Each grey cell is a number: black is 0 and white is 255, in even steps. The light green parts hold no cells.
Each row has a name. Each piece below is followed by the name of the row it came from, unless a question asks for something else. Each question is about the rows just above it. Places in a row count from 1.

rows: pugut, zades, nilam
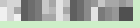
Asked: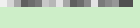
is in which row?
zades
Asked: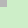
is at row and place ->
zades, 8
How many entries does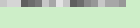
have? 18

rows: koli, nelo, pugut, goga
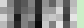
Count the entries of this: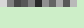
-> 11
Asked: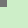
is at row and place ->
nelo, 5
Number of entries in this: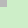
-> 1

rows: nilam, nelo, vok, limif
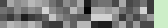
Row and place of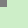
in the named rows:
nelo, 6
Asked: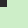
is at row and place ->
limif, 14

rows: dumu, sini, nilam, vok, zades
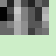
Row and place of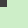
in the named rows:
zades, 5
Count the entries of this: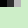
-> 3
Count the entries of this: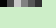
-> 6
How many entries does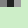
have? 3
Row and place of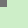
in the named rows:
zades, 7
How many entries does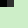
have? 2
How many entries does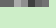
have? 7

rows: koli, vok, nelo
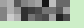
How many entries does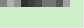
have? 10
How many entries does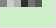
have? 6
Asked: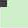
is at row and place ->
vok, 5

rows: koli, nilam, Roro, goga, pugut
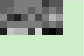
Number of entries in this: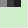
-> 3
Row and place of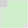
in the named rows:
pugut, 6
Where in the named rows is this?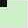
pugut, 7
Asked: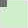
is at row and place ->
nilam, 2
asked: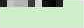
pugut
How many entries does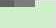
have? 5
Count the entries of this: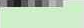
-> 9

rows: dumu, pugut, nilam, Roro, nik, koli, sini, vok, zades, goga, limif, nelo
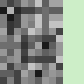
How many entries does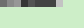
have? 9
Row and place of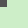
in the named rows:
zades, 5
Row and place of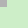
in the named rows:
pugut, 2
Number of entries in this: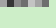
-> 7
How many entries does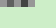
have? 5
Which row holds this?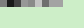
nilam
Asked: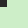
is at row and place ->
pugut, 3

